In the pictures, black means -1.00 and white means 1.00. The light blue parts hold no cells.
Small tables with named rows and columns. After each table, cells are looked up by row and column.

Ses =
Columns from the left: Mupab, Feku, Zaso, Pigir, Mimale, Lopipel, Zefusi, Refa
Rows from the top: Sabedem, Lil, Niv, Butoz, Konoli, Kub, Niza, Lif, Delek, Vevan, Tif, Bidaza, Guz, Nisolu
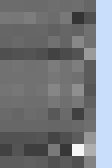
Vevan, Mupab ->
-0.17
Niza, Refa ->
-0.29
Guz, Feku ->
-0.34
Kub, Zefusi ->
-0.01
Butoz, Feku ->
-0.18
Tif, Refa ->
-0.13
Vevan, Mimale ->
-0.31
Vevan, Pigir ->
-0.17
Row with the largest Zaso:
Lil

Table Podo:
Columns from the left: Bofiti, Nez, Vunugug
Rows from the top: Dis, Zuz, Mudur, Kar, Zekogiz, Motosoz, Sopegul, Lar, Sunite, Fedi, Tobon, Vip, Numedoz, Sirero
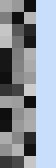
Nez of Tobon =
0.20
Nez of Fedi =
0.11
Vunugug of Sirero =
0.55
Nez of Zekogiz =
-0.01
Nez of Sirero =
-0.43
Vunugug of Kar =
-0.83
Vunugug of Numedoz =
-0.87
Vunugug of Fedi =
0.32

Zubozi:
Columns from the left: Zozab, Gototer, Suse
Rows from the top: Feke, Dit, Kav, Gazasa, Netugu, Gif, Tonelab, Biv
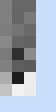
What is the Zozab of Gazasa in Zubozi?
0.07
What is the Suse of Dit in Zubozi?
-0.05
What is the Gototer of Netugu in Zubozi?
-0.63
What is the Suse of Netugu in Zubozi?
0.09
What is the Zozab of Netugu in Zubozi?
-0.04
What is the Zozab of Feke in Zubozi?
0.00
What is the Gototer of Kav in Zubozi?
-0.09
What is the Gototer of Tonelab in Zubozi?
-0.78
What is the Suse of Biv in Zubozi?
0.84
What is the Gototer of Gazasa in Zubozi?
-0.21
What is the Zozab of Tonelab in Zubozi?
0.35
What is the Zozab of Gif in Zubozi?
0.00
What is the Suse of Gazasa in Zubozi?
-0.23
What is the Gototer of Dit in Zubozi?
-0.20
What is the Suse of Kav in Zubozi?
-0.17
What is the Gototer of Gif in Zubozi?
-0.26
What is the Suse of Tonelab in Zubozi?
0.85
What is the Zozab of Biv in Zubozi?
0.52
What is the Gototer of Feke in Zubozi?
-0.19
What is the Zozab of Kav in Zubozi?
-0.02

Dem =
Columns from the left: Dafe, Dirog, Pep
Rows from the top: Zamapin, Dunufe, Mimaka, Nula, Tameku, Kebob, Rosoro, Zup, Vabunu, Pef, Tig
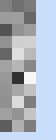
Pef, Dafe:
0.26
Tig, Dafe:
-0.27
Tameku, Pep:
0.45
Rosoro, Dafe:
0.19
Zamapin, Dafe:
0.01
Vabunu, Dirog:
0.72
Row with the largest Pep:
Rosoro

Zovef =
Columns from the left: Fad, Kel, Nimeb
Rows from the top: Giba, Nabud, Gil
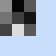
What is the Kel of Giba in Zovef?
-0.96
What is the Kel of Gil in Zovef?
0.72
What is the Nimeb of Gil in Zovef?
-0.31
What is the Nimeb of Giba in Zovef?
-0.31
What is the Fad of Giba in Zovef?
0.13
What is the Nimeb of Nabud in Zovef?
-0.85
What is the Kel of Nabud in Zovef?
-0.50
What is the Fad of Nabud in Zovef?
-0.10
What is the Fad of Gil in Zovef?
-0.48

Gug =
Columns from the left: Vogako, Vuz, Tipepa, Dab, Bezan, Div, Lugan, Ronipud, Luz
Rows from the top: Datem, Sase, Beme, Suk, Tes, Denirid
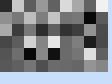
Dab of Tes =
0.07
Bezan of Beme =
-0.25
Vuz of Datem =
0.57
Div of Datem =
0.71
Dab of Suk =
0.04
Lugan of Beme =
-0.51
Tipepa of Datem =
-0.27
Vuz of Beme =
-0.53
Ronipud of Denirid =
0.16
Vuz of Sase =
-0.06
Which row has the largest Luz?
Datem

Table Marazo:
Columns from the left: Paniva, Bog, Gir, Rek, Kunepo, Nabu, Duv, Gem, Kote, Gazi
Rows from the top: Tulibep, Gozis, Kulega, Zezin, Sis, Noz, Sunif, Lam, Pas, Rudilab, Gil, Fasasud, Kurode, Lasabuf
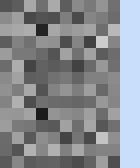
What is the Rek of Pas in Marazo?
-0.12
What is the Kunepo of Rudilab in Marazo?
0.16
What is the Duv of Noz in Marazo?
-0.48
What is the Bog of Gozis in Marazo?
0.24
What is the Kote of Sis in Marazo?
-0.28
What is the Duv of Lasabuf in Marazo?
-0.40
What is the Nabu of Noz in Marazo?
-0.22
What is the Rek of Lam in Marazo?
-0.35
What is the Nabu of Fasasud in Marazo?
-0.47
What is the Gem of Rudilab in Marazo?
0.25
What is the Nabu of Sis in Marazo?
0.27
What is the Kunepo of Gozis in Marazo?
-0.38
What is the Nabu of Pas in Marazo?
-0.17
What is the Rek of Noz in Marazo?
-0.23
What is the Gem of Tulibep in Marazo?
-0.05
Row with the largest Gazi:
Kulega

